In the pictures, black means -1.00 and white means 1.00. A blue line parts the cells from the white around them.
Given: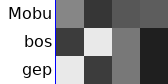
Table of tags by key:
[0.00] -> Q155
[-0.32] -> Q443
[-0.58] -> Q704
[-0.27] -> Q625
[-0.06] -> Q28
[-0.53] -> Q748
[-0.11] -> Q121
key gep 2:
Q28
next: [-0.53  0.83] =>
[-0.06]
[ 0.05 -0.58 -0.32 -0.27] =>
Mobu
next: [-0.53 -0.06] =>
[-0.76]

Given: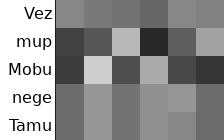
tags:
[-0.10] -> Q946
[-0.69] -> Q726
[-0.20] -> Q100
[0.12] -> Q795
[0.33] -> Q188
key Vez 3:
Q100
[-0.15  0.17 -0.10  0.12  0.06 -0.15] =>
Tamu
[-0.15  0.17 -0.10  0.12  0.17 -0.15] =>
nege
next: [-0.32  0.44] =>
[-0.69]

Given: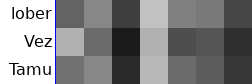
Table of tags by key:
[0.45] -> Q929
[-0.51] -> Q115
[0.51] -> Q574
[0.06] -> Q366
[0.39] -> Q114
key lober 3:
Q574
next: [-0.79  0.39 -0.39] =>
[-0.33]
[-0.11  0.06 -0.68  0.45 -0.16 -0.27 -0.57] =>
Tamu
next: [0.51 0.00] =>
[-0.05]
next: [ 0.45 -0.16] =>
[-0.27]
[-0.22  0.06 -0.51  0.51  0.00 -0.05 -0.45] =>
lober
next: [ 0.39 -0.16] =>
[-0.79]

